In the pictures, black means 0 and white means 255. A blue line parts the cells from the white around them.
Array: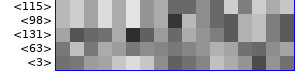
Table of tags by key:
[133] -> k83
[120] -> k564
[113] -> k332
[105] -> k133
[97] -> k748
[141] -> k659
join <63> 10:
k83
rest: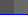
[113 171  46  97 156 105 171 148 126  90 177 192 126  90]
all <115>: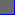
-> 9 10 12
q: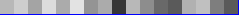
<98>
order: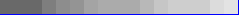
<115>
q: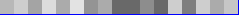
<115>
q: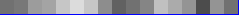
<3>

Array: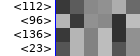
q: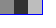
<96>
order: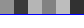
<136>
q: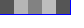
<23>

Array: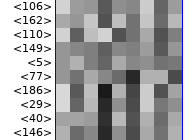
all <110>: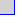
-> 1 4
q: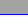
<40>
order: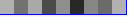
<146>
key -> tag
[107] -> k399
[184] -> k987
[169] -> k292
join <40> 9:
k292
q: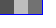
<162>
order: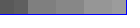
<149>

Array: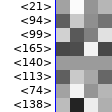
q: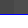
<165>
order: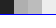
<138>
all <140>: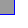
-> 1 2 3 4
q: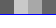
<113>
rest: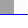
[149 182]
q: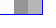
<21>

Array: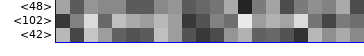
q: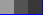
<42>
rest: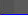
[191 157  83  56  76 149 177  97 104  83  50 184 143 170 137]
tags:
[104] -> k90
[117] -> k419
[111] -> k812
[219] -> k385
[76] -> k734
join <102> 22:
k812
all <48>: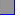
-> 3 9
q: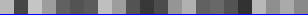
<42>
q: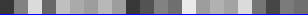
<102>

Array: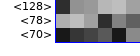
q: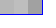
<128>
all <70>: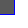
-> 4

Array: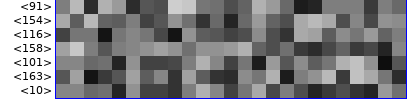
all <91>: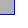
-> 4 15
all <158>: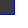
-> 18 22
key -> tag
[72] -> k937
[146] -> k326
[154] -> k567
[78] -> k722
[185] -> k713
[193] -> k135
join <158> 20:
k937
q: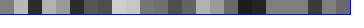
<91>
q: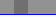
<158>

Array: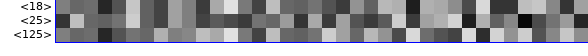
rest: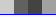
[127  67  90  75  59 115 103 155  52 169  59 161  83  59  90 205  59 161
 176 211  30 176  97 135   8  75 115 155  38]
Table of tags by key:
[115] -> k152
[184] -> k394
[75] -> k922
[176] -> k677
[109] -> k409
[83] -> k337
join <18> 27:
k677
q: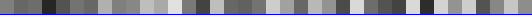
<125>
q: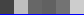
<125>
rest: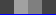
[ 90  75  59 115 103 155  52 169  59 161  83  59  90 205  59 161 176 211
  30 176  97 135   8  75 115 155  38]

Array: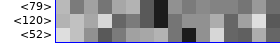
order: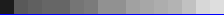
<52>
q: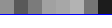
<52>
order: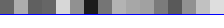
<52>

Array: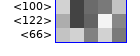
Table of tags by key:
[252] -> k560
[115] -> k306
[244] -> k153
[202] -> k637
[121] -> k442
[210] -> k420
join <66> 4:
k420
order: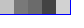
<100>
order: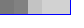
<66>
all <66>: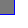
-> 5
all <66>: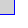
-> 2 4
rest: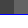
[244 135]

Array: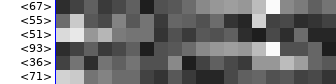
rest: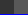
[ 58  38  38  73  96 102  81  88  66  73  52]
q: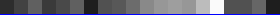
<93>
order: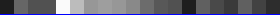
<93>
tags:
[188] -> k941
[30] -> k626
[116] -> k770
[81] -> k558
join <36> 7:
k558
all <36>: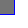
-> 2 4 6
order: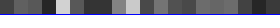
<71>
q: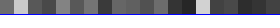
<55>

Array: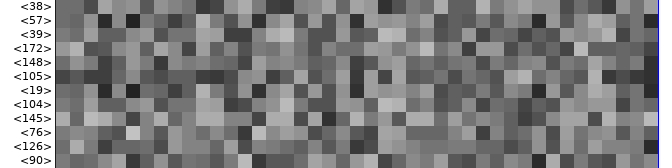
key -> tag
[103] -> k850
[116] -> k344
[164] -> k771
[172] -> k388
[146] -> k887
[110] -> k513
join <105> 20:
k513
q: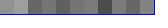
<148>
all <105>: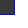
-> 12 22 40 42
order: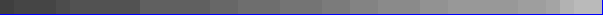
<104>
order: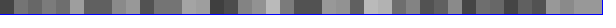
<104>
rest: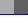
[ 96 178 123 146 164 146 146  76 110  88  57 146 116 158]

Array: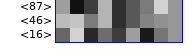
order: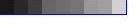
<16>
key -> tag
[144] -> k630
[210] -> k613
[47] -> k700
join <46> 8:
k630
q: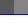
<46>
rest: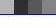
[144 152]
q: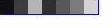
<87>

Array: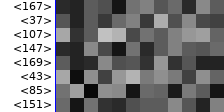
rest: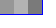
[143 122  65 143 100]
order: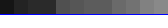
<167>
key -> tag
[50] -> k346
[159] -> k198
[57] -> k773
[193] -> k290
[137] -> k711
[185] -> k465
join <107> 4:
k290
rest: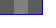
[ 86 106]
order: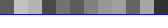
<107>
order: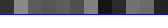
<151>
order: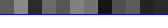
<167>

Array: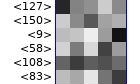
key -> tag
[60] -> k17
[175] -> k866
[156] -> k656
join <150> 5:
k866
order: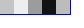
<9>
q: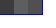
<108>
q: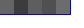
<108>
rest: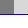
[ 66 156]

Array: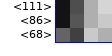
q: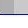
<86>
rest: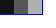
[201]
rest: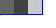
[175]
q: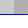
<68>

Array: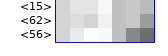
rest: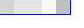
[200 186]
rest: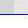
[228 248 192 200 186]
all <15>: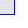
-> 2 3
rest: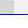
[192 200 156]
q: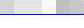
<15>
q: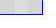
<62>

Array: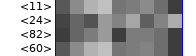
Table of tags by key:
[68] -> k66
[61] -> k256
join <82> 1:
k256
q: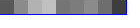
<11>
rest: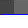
[ 82 154 131 166  95 131 172]
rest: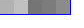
[110  61]
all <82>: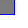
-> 3 6 7
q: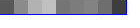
<60>
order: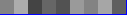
<24>

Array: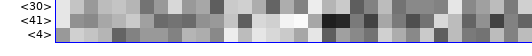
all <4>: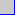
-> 17 27
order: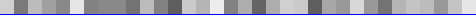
<30>
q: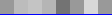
<30>

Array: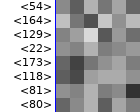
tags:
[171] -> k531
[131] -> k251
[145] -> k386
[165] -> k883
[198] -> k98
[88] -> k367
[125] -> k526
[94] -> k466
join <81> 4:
k526
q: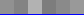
<22>
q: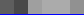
<118>
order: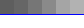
<54>

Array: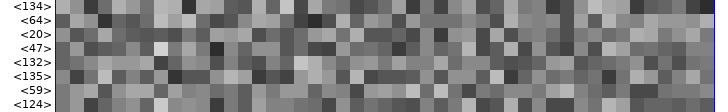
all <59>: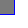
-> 1 13 16 31 35 41 45 46
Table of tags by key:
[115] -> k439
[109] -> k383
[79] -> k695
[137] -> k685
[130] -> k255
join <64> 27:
k439
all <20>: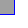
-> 12
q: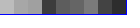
<134>

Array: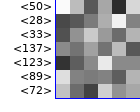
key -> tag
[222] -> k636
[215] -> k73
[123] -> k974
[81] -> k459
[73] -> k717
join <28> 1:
k717
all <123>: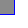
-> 3 5 6
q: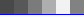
<28>
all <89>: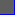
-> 5

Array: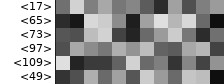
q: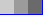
<49>
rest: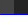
[106 155 204 119  44 112]
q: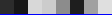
<65>

